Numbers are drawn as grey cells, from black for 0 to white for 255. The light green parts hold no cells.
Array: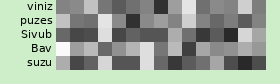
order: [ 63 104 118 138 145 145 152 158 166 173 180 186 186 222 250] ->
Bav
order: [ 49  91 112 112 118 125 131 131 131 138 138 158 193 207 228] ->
viniz
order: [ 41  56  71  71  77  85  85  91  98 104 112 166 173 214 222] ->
Sivub
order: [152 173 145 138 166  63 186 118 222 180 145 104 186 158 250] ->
Bav
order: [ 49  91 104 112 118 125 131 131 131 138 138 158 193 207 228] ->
puzes
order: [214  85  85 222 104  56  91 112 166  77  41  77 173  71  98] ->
suzu
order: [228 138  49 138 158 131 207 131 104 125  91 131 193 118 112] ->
puzes

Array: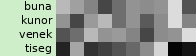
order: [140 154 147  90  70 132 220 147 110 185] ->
kunor
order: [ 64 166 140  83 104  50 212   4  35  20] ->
tiseg
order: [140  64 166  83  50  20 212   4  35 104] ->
tiseg
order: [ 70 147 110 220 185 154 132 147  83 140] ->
venek
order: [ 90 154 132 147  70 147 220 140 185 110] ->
kunor
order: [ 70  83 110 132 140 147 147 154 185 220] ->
venek
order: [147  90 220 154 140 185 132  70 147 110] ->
kunor

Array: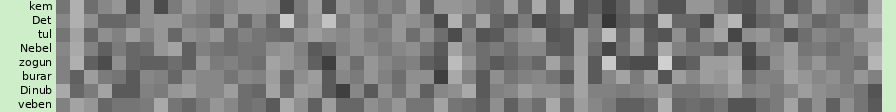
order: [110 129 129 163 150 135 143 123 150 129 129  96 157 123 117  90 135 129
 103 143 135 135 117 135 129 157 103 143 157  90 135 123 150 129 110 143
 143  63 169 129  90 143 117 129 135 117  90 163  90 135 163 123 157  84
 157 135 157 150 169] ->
burar
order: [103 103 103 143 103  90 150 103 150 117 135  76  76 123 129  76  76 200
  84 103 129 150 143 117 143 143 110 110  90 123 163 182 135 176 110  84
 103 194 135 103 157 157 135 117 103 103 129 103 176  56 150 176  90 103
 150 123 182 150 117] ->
Det

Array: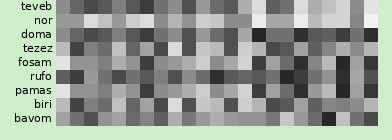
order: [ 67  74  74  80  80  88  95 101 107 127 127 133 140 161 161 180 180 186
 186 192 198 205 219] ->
biri
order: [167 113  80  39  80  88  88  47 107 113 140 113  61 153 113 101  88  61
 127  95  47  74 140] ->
doma

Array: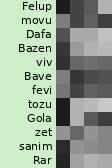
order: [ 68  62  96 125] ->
movu
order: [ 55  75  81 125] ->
Bave
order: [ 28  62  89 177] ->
Gola

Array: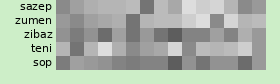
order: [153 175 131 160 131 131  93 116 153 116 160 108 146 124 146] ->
zibaz
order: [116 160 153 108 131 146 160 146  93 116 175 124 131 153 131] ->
zibaz
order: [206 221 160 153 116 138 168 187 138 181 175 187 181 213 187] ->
zumen
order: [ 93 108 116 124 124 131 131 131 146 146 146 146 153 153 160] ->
sop
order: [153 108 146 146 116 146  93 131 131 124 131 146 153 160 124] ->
sop
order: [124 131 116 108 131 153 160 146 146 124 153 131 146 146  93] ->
sop

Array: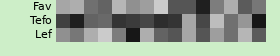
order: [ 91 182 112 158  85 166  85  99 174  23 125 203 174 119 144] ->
Lef
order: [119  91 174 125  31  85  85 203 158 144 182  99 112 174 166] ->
Fav
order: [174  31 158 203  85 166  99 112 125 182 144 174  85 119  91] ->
Fav
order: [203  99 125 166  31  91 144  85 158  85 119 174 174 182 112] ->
Fav
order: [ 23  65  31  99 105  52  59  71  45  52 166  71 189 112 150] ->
Tefo

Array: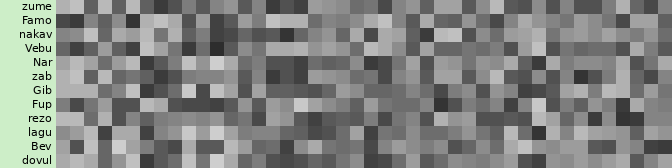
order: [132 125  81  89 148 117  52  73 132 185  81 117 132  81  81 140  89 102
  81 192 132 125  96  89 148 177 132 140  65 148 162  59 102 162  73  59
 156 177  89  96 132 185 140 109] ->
zab
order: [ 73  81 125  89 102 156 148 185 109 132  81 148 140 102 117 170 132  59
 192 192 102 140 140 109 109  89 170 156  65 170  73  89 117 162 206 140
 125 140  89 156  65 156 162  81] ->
Bev
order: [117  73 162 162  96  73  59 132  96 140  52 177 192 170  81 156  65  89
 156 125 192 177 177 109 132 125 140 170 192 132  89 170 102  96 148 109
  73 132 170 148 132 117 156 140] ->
Famo
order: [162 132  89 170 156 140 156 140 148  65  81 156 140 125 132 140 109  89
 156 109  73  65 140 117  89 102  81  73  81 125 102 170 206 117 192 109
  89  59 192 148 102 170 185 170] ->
dovul
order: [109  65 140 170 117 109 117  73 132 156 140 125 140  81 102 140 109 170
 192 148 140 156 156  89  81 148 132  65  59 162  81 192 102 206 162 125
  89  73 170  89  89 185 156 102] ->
Bev

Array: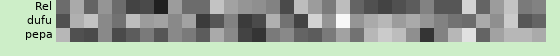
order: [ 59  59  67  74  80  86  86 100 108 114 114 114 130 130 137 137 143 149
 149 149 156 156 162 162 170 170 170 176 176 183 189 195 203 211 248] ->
dufu
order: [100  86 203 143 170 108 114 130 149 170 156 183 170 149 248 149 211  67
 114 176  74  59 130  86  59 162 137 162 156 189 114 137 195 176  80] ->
dufu

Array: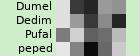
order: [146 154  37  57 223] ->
Dumel
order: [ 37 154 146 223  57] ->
Dumel

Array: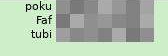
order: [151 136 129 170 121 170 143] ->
Faf
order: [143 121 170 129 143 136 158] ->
tubi
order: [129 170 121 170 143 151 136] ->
Faf
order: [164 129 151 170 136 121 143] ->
poku

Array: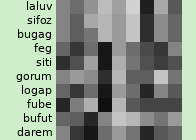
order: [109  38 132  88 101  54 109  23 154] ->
logap
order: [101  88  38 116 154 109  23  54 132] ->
darem
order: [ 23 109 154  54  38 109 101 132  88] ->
logap
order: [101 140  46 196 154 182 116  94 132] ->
bugag
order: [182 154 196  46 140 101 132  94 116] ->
bugag
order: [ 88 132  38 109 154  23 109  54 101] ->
logap
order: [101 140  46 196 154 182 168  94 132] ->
sifoz

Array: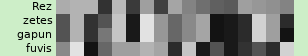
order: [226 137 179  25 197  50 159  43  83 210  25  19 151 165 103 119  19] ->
gapun
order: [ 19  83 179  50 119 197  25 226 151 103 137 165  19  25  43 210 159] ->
gapun
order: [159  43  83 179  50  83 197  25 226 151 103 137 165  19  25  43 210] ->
zetes
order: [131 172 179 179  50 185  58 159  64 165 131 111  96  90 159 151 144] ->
Rez
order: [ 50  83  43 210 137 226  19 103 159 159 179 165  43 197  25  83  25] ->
fuvis

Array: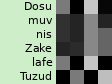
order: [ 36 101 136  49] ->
nis
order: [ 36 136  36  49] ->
muv
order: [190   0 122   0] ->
Tuzud
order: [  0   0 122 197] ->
lafe
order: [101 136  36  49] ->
nis

